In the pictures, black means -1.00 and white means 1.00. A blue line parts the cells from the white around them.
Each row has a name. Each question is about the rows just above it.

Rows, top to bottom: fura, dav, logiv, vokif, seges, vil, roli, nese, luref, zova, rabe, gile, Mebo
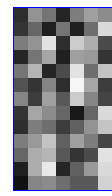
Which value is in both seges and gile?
[-0.71]
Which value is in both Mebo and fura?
[0.10]
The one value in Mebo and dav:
[-0.14]
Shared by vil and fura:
[-0.65]

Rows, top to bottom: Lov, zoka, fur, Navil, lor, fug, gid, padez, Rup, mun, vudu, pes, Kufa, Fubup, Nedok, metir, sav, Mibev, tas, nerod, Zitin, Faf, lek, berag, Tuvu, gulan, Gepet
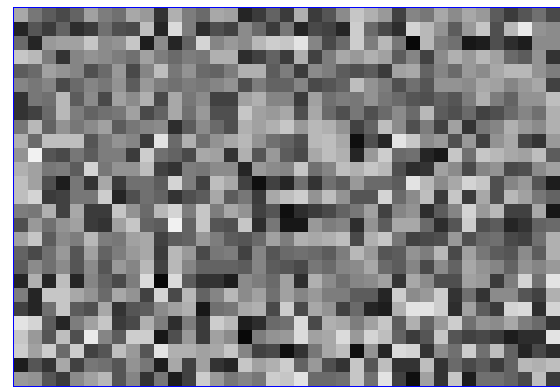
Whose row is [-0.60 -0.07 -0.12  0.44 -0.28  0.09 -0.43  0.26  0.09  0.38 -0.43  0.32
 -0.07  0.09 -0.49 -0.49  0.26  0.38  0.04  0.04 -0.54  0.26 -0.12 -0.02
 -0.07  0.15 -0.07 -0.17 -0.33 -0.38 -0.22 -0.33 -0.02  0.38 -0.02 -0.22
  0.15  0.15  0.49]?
gid
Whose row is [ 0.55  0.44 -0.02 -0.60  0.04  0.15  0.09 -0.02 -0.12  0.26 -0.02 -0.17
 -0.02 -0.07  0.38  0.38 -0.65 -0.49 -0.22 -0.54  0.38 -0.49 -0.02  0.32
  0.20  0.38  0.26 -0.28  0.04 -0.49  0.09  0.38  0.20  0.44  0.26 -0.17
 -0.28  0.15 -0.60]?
Navil
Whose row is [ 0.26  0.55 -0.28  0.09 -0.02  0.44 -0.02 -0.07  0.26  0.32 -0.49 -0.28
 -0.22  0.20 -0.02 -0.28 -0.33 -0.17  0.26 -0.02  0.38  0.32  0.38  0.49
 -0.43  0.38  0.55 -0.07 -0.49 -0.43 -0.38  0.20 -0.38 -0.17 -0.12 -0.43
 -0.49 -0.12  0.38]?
sav
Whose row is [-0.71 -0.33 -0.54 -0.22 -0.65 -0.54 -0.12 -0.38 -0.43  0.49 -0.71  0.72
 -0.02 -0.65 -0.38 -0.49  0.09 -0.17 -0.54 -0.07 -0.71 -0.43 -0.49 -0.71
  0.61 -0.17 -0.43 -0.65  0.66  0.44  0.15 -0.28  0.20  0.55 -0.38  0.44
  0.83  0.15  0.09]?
zoka
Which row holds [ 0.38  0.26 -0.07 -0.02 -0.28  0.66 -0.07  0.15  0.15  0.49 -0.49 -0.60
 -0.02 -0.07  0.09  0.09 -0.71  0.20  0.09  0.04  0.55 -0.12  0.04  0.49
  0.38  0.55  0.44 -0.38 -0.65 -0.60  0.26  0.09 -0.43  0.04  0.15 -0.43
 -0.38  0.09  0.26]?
pes
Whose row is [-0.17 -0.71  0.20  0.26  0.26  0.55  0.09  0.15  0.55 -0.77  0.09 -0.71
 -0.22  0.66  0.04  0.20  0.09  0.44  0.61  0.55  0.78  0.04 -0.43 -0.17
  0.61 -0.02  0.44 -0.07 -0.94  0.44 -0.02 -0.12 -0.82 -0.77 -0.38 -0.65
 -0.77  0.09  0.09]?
fur
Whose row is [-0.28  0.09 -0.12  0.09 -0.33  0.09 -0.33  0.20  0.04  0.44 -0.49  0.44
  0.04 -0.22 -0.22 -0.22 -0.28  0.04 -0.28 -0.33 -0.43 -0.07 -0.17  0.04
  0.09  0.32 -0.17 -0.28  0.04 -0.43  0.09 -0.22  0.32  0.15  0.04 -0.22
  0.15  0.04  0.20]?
tas

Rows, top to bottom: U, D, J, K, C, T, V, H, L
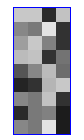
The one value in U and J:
[0.57]
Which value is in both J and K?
[-0.61]
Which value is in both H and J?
[0.01]
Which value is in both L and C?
[0.06]
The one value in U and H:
[-0.67]
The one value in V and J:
[-0.61]
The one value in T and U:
[0.57]

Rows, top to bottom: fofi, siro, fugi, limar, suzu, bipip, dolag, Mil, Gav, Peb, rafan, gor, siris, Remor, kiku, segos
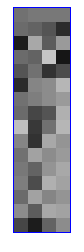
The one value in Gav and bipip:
[0.43]
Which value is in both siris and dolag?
[-0.01]

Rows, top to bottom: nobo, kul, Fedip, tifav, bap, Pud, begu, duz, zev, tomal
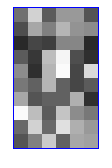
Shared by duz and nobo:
[-0.29]
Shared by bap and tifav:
[-0.63]
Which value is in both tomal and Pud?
[-0.24]
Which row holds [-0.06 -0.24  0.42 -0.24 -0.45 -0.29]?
Pud
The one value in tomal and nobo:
[-0.34]
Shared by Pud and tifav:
[-0.29]
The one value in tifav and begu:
[-0.63]

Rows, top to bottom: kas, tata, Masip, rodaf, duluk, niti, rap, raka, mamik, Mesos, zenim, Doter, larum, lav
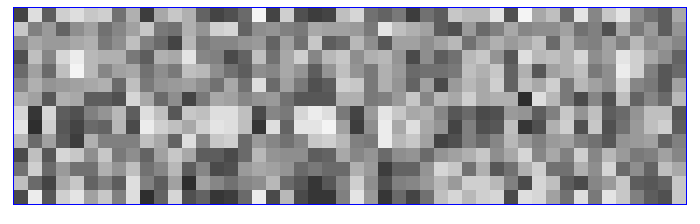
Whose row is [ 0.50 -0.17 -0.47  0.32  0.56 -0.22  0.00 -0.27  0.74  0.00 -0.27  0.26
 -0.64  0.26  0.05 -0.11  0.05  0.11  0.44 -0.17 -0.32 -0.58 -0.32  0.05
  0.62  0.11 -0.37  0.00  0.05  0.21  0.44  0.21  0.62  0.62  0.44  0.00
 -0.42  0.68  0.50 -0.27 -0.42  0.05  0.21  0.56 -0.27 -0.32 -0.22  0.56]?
larum
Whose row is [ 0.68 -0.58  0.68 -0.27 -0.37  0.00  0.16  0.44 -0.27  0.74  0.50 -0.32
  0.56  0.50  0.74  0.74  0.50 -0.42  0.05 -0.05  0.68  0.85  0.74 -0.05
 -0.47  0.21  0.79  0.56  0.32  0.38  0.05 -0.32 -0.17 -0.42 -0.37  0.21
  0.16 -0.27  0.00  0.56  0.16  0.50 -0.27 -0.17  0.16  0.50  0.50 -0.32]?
raka
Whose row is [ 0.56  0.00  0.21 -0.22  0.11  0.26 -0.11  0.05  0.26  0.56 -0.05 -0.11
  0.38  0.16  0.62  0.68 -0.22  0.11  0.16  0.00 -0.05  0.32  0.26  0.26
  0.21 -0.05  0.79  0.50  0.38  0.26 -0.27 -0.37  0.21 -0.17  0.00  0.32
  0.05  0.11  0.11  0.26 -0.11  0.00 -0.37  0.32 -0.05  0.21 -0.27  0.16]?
tata

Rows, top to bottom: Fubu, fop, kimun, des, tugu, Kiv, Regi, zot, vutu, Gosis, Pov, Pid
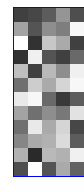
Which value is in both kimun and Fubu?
[-0.50]
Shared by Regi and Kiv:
[0.94]
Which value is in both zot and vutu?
[-0.12]
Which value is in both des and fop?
[-0.34]
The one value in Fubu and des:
[-0.50]

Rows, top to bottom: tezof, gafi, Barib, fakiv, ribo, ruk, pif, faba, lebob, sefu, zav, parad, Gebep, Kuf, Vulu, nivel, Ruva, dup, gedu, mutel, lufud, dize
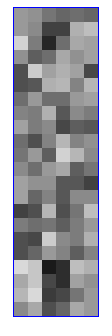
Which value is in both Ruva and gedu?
[0.38]
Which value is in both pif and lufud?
[0.20]

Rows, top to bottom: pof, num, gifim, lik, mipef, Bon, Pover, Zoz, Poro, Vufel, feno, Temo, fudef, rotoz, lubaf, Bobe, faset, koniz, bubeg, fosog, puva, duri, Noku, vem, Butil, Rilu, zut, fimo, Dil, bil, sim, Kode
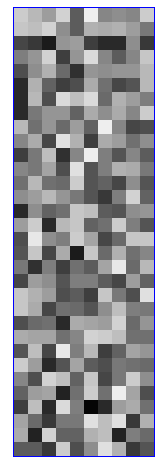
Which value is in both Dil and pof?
[0.23]
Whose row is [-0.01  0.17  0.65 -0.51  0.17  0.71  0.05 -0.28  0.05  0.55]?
lik
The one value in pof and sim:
[0.65]
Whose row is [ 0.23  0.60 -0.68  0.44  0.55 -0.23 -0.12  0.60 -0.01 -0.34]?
Bobe
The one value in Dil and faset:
[-0.01]
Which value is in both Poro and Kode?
[-0.39]
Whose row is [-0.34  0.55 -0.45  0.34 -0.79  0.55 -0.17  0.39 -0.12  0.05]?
koniz

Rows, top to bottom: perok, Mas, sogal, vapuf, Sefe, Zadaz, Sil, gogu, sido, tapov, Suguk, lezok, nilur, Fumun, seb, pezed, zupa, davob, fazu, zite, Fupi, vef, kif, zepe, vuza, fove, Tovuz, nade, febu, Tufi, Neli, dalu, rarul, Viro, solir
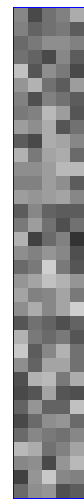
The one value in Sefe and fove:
[0.11]
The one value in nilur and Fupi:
[0.01]
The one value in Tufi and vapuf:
[-0.43]
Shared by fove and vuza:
[-0.11]
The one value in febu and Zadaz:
[0.17]
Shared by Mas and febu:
[-0.22]
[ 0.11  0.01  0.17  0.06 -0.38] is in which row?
davob

